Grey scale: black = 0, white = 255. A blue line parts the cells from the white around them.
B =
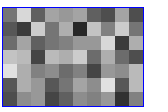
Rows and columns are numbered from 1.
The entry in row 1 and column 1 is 117
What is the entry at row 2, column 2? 59
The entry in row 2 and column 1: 87
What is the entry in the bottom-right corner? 129
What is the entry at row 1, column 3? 96
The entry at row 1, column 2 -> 216
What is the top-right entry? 78
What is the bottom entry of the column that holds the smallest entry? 141
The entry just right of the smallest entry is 195
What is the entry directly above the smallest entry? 164
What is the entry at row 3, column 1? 108
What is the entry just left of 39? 174
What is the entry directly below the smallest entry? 152
